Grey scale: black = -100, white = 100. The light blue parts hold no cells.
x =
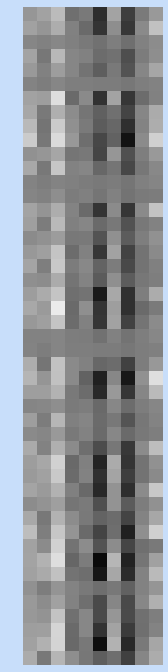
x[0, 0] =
18
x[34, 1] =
21
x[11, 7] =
-44
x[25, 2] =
52
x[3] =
[28, -7, 44, 5, 1, -15, -11, -39, -3, 11]
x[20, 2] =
54
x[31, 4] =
-14
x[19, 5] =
-29
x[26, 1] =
17
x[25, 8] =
-2
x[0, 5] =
-65
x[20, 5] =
-80
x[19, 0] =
12
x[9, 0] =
59
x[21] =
[32, 21, 84, -17, 12, -59, 24, -62, -17, -4]
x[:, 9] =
[20, 51, 10, 11, 30, 2, 1, 34, 36, 63, 20, 7, 4, -3, 53, 2, 14, 8, 0, -1, 35, -4, 9, 6, 0, 19, 75, 46, 5, 3, -1, 48, 14, 8, 57, 14, 31, 63, -5, 26, 46, 17, 38, -1, 3, 30, 35]
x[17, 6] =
27
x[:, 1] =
[27, 17, 1, -7, 1, -2, 24, -5, -9, -7, 18, -6, -2, 1, 16, -3, 14, 25, -1, 10, 34, 21, 25, 2, -2, -8, 17, 24, 6, -3, 5, 2, 31, 26, 21, 15, -6, -1, 9, 40, 33, -2, 10, 15, 25, 39, -6]
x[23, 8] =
-1
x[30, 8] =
-6
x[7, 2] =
37
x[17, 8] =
-10
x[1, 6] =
11
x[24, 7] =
-7
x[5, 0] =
3
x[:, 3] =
[-13, 1, 0, 5, 5, -1, -17, 10, 13, 19, -8, 2, 0, -3, 3, 0, -6, -15, -3, -9, -13, -17, -15, -2, -1, 8, 8, -5, -4, 0, -5, 9, -18, -16, 0, -8, 10, 16, -10, -20, -10, 3, 2, -12, -17, -18, 11]
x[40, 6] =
31
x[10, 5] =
-46
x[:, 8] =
[-4, 8, 1, -3, 5, -1, -15, 5, 3, 9, -1, -7, 0, -4, 8, -6, -1, -10, -10, -7, -1, -17, -9, -1, -2, -2, 14, 5, -2, -7, -6, 9, -10, -10, 9, -2, 3, 12, -13, -8, 2, 2, 6, -12, -13, -5, 5]
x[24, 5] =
-3
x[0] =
[18, 27, 47, -13, -5, -65, 28, -51, -4, 20]
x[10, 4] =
-6
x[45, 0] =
26
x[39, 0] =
28
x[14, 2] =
36

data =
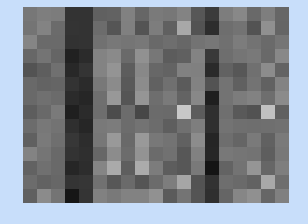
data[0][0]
-7
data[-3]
[-23, -12, -18, -70, -65, 4, 33, -26, 34, -3, -27, -32, -5, -84, -22, -10, 17, -20, -1]
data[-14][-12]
1
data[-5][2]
-13
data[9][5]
-7
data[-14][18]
-20
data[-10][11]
1
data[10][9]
-16
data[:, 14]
[-2, -14, -12, -14, -23, -10, -10, -13, -10, -14, -6, -22, -14, -21]
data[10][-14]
-19
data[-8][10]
-4
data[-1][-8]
-9
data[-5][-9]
-10
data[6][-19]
-18
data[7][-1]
-25
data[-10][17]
10
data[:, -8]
[3, 32, -19, -25, 1, -29, -22, 57, -12, -24, -32, -32, 30, -9]
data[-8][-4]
-3
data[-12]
[4, -17, -17, -61, -60, -11, -6, -8, -6, -18, -14, -19, -10, -7, -12, -3, -10, -17, -8]
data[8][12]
-1
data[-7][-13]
-40
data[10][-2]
-26
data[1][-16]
-59
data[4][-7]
0
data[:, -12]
[1, 0, -8, -17, -27, -30, -33, -15, -15, -18, -15, -26, -17, 2]
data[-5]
[-25, -4, -13, -57, -65, -7, 20, -18, 20, -6, -10, -24, 10, -71, -14, -21, -4, -24, -4]
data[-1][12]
-34
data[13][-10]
14
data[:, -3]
[-18, -35, -10, -5, -12, -10, 2, -36, -14, -4, -10, 17, -23, 13]
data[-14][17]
-1
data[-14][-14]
-25

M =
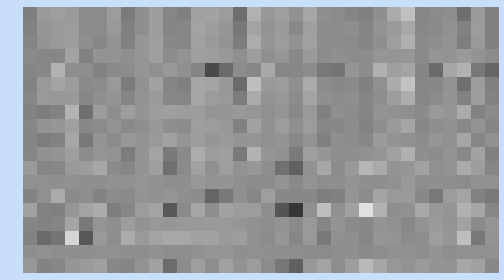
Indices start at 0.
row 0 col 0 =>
-1
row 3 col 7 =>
12
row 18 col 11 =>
10
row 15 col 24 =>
7
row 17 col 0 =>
11
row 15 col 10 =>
18
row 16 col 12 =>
26
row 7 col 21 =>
0
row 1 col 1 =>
18
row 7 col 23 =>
9
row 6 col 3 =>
20
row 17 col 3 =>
12
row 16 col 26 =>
16
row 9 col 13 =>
18
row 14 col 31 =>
39
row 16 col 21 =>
-5
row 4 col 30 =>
30
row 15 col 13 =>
21
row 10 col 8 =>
15
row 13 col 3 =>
8
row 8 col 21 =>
6
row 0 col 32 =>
21
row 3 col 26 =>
16
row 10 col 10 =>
-4
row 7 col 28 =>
9
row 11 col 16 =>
19
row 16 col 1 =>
-17
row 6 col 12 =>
30
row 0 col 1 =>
21
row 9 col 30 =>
14
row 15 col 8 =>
15
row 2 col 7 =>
1
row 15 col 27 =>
6
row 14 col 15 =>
22
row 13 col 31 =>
29
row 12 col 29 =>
12
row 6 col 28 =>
5
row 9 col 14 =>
20
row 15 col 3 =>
29

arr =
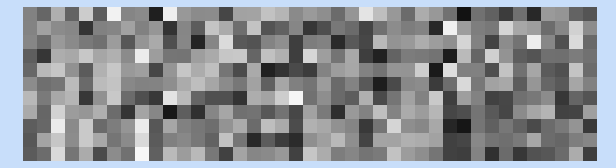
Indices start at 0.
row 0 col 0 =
2
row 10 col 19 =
-49
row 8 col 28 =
6
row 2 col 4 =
-5
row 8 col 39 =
16
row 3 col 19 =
-51
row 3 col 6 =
38
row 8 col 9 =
-32
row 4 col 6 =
56
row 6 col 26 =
-8
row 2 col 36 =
86
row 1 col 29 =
-69
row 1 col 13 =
54
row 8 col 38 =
-5
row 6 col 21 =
11
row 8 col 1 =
-19
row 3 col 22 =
-9
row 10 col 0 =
-29
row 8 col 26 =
67
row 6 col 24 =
38
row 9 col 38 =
-20
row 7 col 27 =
34
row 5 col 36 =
18
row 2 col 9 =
33
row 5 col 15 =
-7
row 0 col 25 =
49
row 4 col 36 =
30
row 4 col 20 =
-53
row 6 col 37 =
10
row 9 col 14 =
52
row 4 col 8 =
25
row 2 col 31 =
67
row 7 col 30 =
-45
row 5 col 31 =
70
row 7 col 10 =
-81
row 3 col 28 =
-5
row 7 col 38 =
-48
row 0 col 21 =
11
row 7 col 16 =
-10

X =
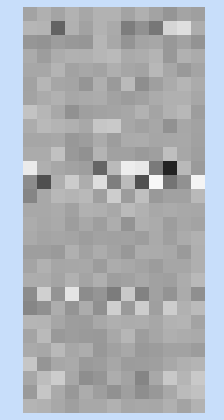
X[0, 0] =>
28
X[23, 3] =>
23
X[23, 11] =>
35
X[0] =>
[28, 38, 29, 40, 31, 40, 40, 28, 38, 28, 17, 29, 25]
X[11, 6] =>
46
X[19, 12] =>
45
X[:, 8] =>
[38, 14, 29, 36, 28, 11, 26, 40, 26, 35, 21, 82, -37, 50, 39, 37, 23, 35, 28, 32, 2, 61, 36, 23, 20, 23, 4, 11, 32]
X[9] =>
[30, 30, 32, 19, 23, 34, 23, 34, 35, 30, 31, 32, 26]
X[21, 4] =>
35
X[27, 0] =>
21
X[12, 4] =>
36
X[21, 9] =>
25
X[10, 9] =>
25
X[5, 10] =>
34
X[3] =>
[34, 23, 35, 39, 38, 43, 46, 33, 36, 41, 19, 39, 34]
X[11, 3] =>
27
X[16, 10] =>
25
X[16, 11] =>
34
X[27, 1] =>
55
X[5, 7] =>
46
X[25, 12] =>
41
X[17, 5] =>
35
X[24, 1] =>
31
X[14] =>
[32, 32, 34, 26, 39, 37, 32, 46, 39, 32, 34, 32, 31]
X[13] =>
[4, 32, 44, 41, 45, 25, 61, 22, 50, 20, 26, 26, 45]
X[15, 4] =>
32
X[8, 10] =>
14
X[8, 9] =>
31
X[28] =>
[41, 39, 32, 25, 32, 32, 39, 30, 32, 31, 38, 28, 40]
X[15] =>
[35, 31, 33, 23, 32, 24, 36, 15, 37, 34, 23, 31, 28]
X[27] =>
[21, 55, 33, 19, 35, 24, 14, 25, 11, 19, 32, 47, 51]
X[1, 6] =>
33
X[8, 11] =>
31
